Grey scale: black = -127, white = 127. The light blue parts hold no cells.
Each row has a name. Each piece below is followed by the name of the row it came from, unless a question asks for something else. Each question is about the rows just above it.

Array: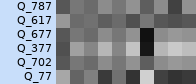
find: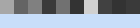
Q_77
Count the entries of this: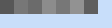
7
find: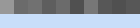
Q_617
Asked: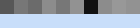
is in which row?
Q_677
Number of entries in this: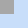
1

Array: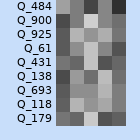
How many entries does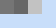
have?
3
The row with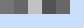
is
Q_431
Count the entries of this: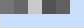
5
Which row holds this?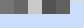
Q_179
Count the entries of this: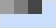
3
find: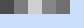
Q_900

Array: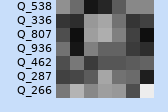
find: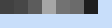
Q_287
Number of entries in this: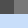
2
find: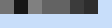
Q_936
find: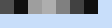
Q_807
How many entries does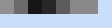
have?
7

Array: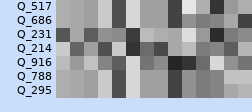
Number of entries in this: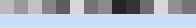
14
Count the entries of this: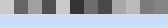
12

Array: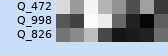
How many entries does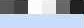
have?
6
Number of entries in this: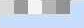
5

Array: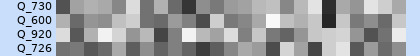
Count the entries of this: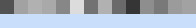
14
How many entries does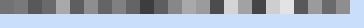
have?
25

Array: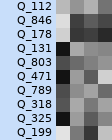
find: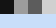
Q_471
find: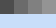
Q_803
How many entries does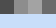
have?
4

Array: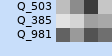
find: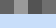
Q_981
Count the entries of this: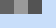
3
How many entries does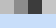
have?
4
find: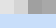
Q_385

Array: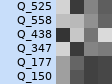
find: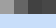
Q_177
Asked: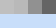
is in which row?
Q_558
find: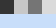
Q_438
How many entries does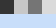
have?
4
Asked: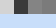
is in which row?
Q_347

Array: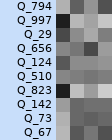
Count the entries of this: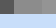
4
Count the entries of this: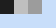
3
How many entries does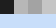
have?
4
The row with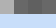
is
Q_73
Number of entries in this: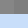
2
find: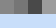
Q_656

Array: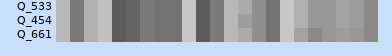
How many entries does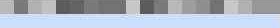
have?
20
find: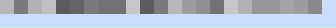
Q_454

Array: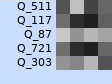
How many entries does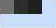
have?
3
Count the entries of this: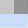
2

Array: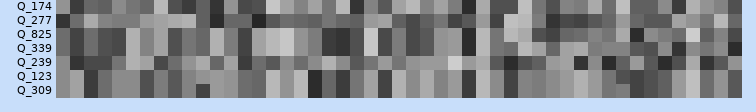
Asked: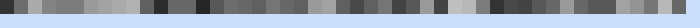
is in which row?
Q_277
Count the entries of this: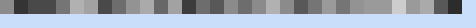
33
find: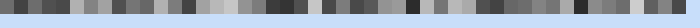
Q_825
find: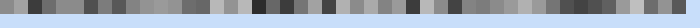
Q_123
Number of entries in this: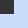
1

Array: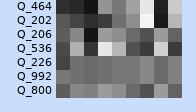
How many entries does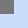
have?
1
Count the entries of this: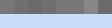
8
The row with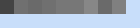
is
Q_226
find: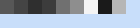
Q_202
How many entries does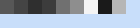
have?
9
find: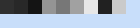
Q_464

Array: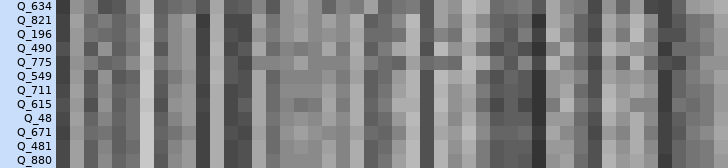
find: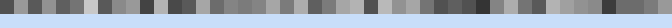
Q_490
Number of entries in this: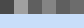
6
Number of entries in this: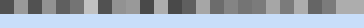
26
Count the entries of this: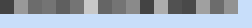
17

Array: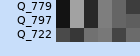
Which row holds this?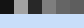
Q_797
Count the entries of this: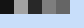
5

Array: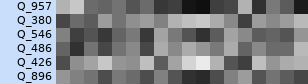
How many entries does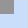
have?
1
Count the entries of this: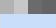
4
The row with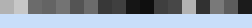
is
Q_957

